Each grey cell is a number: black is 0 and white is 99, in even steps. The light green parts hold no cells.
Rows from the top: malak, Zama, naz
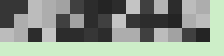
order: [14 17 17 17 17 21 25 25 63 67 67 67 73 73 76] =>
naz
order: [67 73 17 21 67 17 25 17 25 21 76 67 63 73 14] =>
Zama
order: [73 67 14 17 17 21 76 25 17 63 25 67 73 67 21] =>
Zama
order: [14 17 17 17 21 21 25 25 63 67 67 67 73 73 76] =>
Zama
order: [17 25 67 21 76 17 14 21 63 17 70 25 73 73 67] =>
malak

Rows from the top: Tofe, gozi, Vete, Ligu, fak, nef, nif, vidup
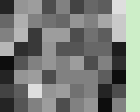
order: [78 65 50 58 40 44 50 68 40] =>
gozi
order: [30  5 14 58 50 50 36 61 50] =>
nef
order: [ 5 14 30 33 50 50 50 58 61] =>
vidup
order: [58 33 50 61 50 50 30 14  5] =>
vidup
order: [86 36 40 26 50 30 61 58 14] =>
Tofe

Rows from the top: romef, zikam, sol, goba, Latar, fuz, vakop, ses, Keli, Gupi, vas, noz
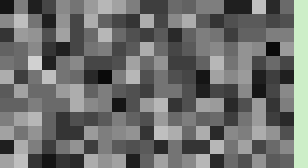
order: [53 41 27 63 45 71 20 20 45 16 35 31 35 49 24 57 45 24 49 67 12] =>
vas
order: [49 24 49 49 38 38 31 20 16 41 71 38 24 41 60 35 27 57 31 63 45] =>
sol

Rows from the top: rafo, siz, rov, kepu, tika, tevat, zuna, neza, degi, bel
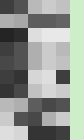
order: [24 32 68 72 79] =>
kepu
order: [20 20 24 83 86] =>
bel
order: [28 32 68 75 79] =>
tika

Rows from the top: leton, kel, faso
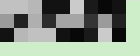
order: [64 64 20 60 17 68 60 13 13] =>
kel
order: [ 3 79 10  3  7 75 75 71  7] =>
faso
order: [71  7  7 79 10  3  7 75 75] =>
leton
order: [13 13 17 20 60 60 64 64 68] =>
kel
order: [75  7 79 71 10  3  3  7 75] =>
faso
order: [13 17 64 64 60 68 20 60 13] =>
kel

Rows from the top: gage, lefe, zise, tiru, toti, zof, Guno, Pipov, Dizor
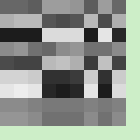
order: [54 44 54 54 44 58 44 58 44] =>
Dizor
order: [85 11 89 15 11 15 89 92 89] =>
Guno
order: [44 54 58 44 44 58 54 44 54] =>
Dizor

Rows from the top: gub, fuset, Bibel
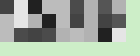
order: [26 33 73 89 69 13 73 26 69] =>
fuset
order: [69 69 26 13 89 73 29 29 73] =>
Bibel
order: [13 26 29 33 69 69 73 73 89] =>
gub

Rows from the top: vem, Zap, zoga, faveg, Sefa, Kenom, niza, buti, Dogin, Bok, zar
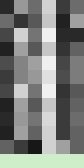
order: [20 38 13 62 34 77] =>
faveg
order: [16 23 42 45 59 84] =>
Dogin
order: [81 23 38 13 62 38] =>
Bok
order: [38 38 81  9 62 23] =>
zar

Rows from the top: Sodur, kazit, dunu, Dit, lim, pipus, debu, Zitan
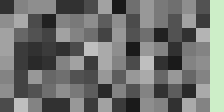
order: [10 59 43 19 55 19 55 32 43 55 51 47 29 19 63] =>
Sodur
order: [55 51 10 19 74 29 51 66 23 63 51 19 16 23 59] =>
lim
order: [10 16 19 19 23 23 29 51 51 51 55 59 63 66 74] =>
lim
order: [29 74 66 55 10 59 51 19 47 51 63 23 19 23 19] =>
Dit
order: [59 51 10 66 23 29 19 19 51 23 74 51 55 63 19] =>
Zitan
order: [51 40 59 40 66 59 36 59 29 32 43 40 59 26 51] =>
pipus
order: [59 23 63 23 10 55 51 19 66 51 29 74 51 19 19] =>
Zitan

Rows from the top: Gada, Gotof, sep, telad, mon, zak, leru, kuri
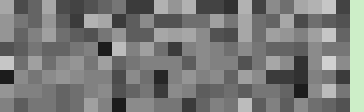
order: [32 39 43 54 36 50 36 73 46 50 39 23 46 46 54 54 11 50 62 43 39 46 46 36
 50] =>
kuri
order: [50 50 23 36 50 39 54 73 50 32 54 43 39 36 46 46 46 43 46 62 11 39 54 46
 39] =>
telad
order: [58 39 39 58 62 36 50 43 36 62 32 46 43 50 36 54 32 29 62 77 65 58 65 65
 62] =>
sep
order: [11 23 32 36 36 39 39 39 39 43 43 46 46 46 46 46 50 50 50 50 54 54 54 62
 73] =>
telad
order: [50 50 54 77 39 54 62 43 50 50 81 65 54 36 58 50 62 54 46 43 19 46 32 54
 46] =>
mon
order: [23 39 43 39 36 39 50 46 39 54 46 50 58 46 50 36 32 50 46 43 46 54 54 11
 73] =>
leru
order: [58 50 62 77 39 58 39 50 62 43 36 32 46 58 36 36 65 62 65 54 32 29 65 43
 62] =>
sep

